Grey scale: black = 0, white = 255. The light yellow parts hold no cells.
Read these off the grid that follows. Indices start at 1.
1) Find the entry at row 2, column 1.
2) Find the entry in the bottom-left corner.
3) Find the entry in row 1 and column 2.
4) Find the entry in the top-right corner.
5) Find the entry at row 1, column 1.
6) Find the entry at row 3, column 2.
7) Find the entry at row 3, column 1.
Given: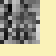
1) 136
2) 36
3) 190
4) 120
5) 50
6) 106
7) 177

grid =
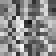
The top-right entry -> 78
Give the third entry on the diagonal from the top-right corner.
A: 205
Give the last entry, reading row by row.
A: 107
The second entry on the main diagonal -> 121
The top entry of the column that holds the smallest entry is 137
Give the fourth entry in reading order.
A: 62
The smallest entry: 19
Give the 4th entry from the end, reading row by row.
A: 176
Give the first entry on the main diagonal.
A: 151
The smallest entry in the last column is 48
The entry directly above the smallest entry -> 151
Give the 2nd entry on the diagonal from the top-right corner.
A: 92
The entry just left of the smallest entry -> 48
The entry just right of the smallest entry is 176
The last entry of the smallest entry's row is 190
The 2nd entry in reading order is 151
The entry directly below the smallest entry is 62
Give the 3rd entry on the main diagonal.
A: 190
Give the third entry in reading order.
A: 164
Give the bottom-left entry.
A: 164
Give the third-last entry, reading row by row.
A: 205
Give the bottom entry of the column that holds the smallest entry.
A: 62
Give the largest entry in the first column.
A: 220
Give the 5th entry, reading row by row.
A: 78
